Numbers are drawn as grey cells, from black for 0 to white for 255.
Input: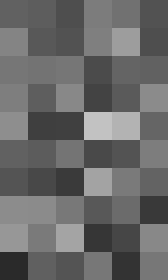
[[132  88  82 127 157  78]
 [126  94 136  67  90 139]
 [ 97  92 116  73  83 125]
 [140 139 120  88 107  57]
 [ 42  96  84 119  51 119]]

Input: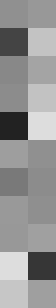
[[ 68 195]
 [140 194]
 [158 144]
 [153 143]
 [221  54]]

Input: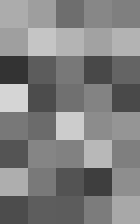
[[159 197 180 162 179]
 [213  76 112 131  73]
 [ 84 133 129 184 127]
 [ 76  93  92 124 168]]

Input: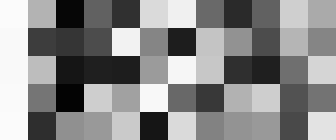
[[249  61  53  76 242 133  29 196 146  76 181 133]
 [250 117   3 206 161 248 104  56 178 206  82 115]]

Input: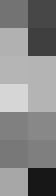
[[177  63]
 [214 180]
 [120 127]]

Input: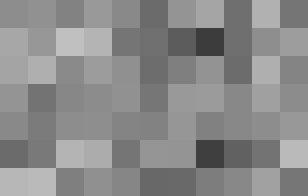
[[167 151 192 180 117 112  92  60 111 142 157]
 [148 115 135 140 145 118 153 155 136 160 140]
 [107 121 180 172 117 149 148  63  97 115 186]]
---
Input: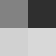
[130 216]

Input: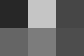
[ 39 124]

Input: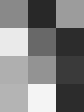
[137 104  58]

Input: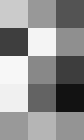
[203 244  61]

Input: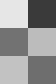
[230 188]

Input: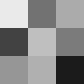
[234 191  27]
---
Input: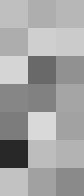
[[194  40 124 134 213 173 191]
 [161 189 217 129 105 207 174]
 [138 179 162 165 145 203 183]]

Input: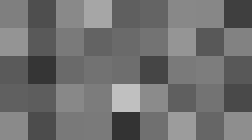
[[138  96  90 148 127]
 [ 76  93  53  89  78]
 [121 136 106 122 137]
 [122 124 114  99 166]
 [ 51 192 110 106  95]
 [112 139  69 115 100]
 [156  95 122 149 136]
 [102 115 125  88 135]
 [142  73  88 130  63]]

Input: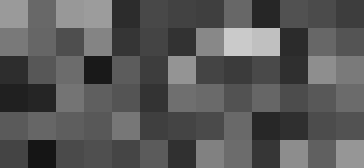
[[ 68  90  32  45 121 154]
 [ 21 102  37  87 102 104]
 [ 74  94 116 108  78 152]
 [ 79  88  95  25 132 156]
 [ 69 119  84  92  53  44]
 [ 91  63  51  61  68  72]
 [ 48  68 111 148  50  66]
 [129  74 106  68 136  63]
 [108 105  82  59 202 103]
 [ 54  39 102  73 192  38]
 [141  47  76  47  43  81]
 [ 96  76  88 142 103  75]
 [150  82 107 122  84  61]]

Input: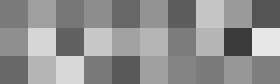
[[104 143 123]
 [181 214 160]
 [216  97 119]
 [121 200 142]
 [ 89 162 103]
 [160 180 147]
 [132 124  93]
 [123 181 197]
 [151  58 155]
 [126 231  84]]

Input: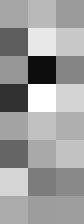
[[171 213 101 163  49 150  93 166]
 [157 124 169 193 255  13 232 185]
 [158 137 194 174 212 133 200 155]]

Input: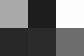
[[ 39 169]
 [ 43  29]
 [109 253]]
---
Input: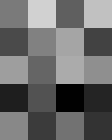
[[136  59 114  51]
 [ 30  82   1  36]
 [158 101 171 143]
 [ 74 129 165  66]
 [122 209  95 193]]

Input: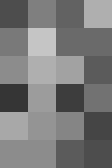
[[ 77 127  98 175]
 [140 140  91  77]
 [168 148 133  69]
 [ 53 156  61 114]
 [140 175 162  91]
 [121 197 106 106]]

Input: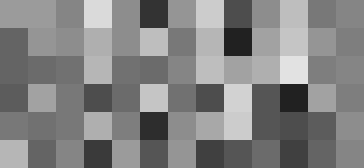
[[182 100 133  58 155  85 149  64  85 107  64 100 133]
 [100 107 113 182 113 107 133 190 162 175 226 126 133]
 [120 113 120 175 126  45 141 168 204  85  77  92 141]
 [100 149 141 175 141 190 120 182  33 162 197 149 126]
 [155 155 133 218 141  51 149 204  77 141 190 120 133]
 [ 92 162 120  77 107 197 113  77 210  85  33 162 126]]

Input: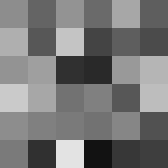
[[122  48 227  18  55  62]
 [175  87 196  68  94  75]
 [141 100 147 106 167  94]
 [141 128 122 114 134  81]
 [147 159  48  41 153 181]
 [202 167 114 128  87 189]]

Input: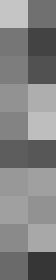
[[106  54]
 [118  67]
 [125  81]
 [ 93  87]
 [197 112]
 [160 146]
 [152 160]
 [138 168]
 [146 174]
 [131 190]]

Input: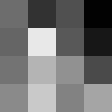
[[109  50  80   2]
 [115 180 145  74]
 [138 201 130 165]
 [101 232  88  23]]

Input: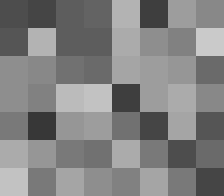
[[121  55 150 157 113  69 165  85]
 [ 77  69  93  99 179  62 157 136]
 [194 121 165 142 129 165 121  69]
 [142 129 187 194  62 157 171 136]
 [142 136 113 106 165 157 150 106]
 [171 150 121 113 171 121  77 106]
 [ 85 179  93  93 171 142 129 202]]
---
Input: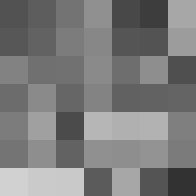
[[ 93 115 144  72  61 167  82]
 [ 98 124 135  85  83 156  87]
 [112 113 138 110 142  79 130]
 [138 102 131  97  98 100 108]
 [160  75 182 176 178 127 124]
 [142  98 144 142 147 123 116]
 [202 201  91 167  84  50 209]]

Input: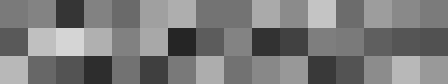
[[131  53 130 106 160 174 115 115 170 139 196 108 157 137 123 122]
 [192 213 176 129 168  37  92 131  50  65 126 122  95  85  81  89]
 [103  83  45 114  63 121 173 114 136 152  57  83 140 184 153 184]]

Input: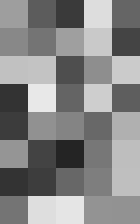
[[ 92  58 221 101 158]
 [116 159 201  68 136]
 [195  78 142 203 193]
 [232 100 206  94  51]
 [145 132 104 176  60]
 [ 67  36 119 190 149]
 [ 61 103 126 191  51]
 [222 229 147 146 116]]

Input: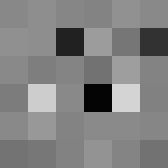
[[142 134 131 145 137 136]
 [142  33 156 118  50 144]
 [126 132 114 158 131 137]
 [205 137   4 212 129 124]
 [152 131 138 138 134 137]
 [119 130 147 132 114 115]]

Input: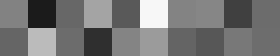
[[ 27 103 164  89 247 131 134  64 108 130]
 [187 108  47 132 155 100  87 120 109 101]]

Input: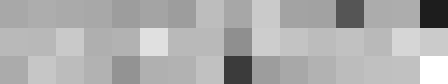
[[173 170 168 157 164 157 189 167 202 163 162  85 172 173  29 168]
 [184 201 175 178 224 185 185 143 205 195 188 193 185 214 203 185]
 [198 188 178 147 176 178 193  59 157 168 178 188 192 193 255 171]]

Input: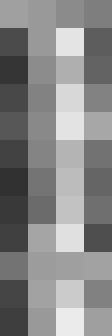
[[153 139 126 160]
 [153 228  93  75]
 [140 175  99  53]
 [130 216 130  72]
 [137 227 167  87]
 [132 180 114  66]
 [116 188 101  49]
 [107 194 111  57]
 [165 224  78  64]
 [156 159 162 115]
 [162 203 129  69]
 [153 235 159  62]]
